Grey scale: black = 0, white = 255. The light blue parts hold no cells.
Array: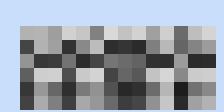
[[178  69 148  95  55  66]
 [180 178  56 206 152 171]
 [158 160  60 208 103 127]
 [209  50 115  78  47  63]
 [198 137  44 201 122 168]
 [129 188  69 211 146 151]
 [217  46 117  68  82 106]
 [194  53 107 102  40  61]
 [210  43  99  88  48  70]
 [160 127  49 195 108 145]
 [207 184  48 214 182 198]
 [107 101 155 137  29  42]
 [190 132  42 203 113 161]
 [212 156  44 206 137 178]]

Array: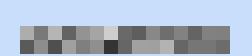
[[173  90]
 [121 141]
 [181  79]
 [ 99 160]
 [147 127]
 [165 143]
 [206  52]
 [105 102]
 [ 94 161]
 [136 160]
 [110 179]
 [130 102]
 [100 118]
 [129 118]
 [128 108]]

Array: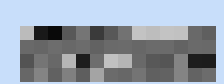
[[187 105  83 103]
 [ 25 102 117 132]
 [  9 109 104  97]
 [ 88 104 182 128]
 [117 108  29  94]
 [ 58  98 109 164]
 [ 88 106 193 107]
 [114 107 181 103]
 [195 103 105 116]
 [189 107  88  96]
 [195 107  85  98]
 [193  99 132 132]
 [105 106  29  99]
 [ 95 105  28 108]]

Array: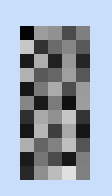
[[  4 199  26 177  21 134  47  21 174  26  39]
 [156  50 174  89 121  25 169 182 101 118 143]
 [145 107  33 102 171 123 145  62 129  75 188]
 [ 75 134 151 159  78  16 197 168 191  24 224]
 [127  89  37  87 155 157  51  22  84 126 128]]

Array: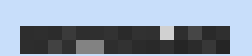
[[ 45  45]
 [ 46  44]
 [ 44  66]
 [ 58  48]
 [ 46 131]
 [ 47 130]
 [ 50  46]
 [ 42  50]
 [ 49  43]
 [ 48  41]
 [209  48]
 [ 46  37]
 [ 70  43]
 [ 42  55]
 [ 47  37]]

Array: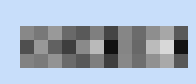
[[136  79 130]
 [120 152 122]
 [153  97 147]
 [105  62 106]
 [ 89 138  88]
 [127 186 126]
 [ 69  17  63]
 [134 133 136]
 [107 104 110]
 [142 187 145]
 [167 216 169]
 [ 89  19  88]]

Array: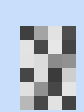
[[ 63 227 226  70 224 184]
 [164  73 219 220 145  72]
 [226 231 139  59  71 226]
 [ 78  68 145 206 228  67]]

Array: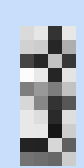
[[218 209  69 252 126 215 232 232  35 115]
 [230 205  40 233 153 135 221 231  34 110]
 [ 51  38 194  37 125  51  42  22 215 103]
 [231 174  55 228 194  87 222 205  95 204]]

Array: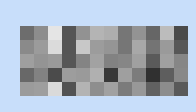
[[109 138 159 104 155]
 [141 155 148 130 158]
 [229 219 154  75 218]
 [ 85  85  86 157  82]
 [146 200 132 154 179]
 [180 156 162 176 142]
 [174 149 130  56 161]
 [118 118 134 159 123]
 [147 168 160 124 152]
 [102 116  90  48  97]
 [188 154 160  94 140]
 [ 74  87 134 136  89]]
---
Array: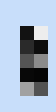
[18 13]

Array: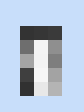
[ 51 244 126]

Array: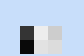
[ 52 226]

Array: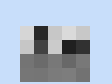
[214  66 120 125]

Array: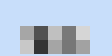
[166  52]

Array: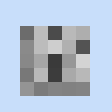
[108 188  58 169 131]

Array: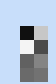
[16 75]

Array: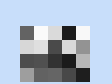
[ 99 223  50  72]
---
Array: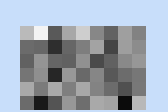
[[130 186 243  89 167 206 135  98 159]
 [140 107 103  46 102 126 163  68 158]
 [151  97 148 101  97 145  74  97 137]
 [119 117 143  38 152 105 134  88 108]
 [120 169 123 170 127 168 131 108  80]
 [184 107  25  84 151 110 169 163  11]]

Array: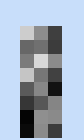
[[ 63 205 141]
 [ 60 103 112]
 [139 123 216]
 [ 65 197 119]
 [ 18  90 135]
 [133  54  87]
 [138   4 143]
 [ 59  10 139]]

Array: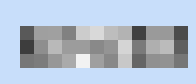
[[ 75  89 159 160 129 204 217 189 179  65 154 153]
 [ 95  61 142 185 156 156 137 148 213 122 175 187]
 [118 119 124 151 170 242 159 136 200 101 144 146]]

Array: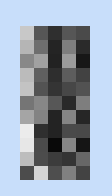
[[ 74 200  86  47  86]
 [ 42 181 110  36 126]
 [ 23 136 161  34 155]
 [ 66 187  96  46  93]
 [ 82 195  83  52  71]
 [126 117 135  87  41]
 [ 38 165 131  35 133]
 [ 73 236  47  35  74]
 [ 21 231  75   9 134]
 [103 189  76  60  52]
 [ 67  76 213  78 128]]

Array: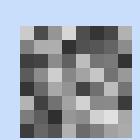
[[178 203  76 149 214  78  53  72]
 [140 127 173 174  51  81  86 100]
 [ 51  63  68 140  97 189 117 122]
 [153  91 140 206 135 163 198 115]
 [116  53 105 168 147  68 112 188]
 [ 59 179  65 114 163 210 137 138]
 [168 124  94  47 150 141 209 224]
 [171  60 103  83 177 107 127 161]]

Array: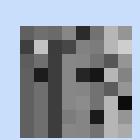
[[149  96 111 106 135  43 114 182]
 [206  62 194  60  71 129 124 182]
 [149  93 111  61 135 133 114  86]
 [131  96  28  61 135  37  22 182]
 [149  96 111  61 135 133 114  92]
 [ 12  96 111  61 135 140 114 182]
 [149  96 111  61 124 133  26 182]
 [170  96 111  61 135 133 114 182]]

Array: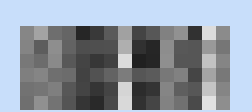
[[139 134 163 110 101  38  57  90 161  68  87 129 145  49 220]
 [118 132  93 142  99  78  79  80 175  49  38 141  88  86 153]
 [133 120 108 138  88  68  55  65 220  32  37 143  86  86 194]
 [120 127 133 111 108  66  82  99 124  86  91 120 129  69 164]
 [133 114 117 127  87  68  53  68 213  44  52 133  95  87 196]
 [142 111 144 115  84  53  41  73 217  49  69 130 113  74 225]]
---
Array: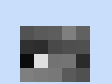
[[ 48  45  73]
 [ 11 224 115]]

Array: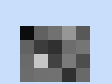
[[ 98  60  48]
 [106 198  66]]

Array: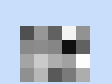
[[137 140 134]
 [164 202 174]]

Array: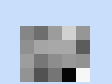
[[144 165 168]
 [157 119 141]]

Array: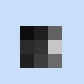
[[ 43  50 198]
 [ 31  61 106]]

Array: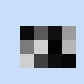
[[123 208   3]
 [206  64  14]]

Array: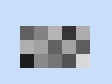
[[174 161  99]
 [ 29 137 117]]

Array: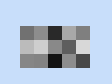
[[187 206 137]
 [134 131  19]]
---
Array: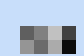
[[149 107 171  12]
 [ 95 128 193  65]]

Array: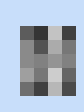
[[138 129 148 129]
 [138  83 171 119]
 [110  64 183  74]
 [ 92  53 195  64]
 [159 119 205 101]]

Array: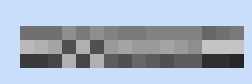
[[ 58  58  70 176  70 176  92  80 102  92  80  92  92  47  47  38]
 [112 112 112 142 121 142 130 121 121 130 130 130 130 102 112 121]
 [185 176 164  80 176  80 154 164 154 154 164 154 142 196 196 196]]

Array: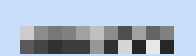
[[ 90  69  49  60  60 151  49 213  38 232  38]
 [204 140 119 129 161 192 140  79 161 100 129]]

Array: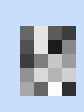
[[ 80 229  27 135]
 [103 229  91  60]
 [145 217 180 208]
 [ 60 126 199 156]
 [168 103 252  48]]

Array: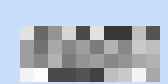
[[243 252  74  74  83  65 190 201 243 168]
 [225 104 147 213  74 225  55  55 190  83]
 [158 114 168 136 158 124 178 136 201 190]
 [158 136 178 124 147 158 136 147 168 178]]
